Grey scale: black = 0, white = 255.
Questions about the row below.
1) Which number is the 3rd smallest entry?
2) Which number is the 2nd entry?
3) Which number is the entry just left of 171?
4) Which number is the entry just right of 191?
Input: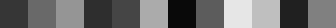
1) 46
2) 105
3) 69
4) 32

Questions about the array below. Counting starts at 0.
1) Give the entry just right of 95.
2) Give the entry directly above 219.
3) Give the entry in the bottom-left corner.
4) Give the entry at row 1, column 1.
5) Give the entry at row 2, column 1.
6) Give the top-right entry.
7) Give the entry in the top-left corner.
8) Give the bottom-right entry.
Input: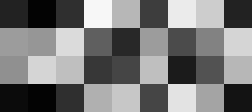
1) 40
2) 47
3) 11
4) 150
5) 213
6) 34
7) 34
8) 19

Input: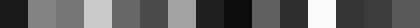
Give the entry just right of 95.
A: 45
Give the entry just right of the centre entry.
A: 12
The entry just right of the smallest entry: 95

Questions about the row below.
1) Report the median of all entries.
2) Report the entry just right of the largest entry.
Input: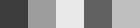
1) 156
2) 97

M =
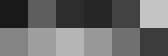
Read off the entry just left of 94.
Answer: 25
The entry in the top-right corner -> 196
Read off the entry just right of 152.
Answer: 112
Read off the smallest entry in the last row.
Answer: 60

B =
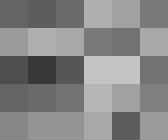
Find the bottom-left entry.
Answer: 134
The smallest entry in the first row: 93
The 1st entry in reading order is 100
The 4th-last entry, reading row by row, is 148
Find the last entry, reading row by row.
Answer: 155
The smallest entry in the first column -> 79
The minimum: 57
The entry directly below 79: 100
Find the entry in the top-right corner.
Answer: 122

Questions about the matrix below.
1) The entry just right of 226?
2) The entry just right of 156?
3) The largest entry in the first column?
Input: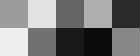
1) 101
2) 226
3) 239
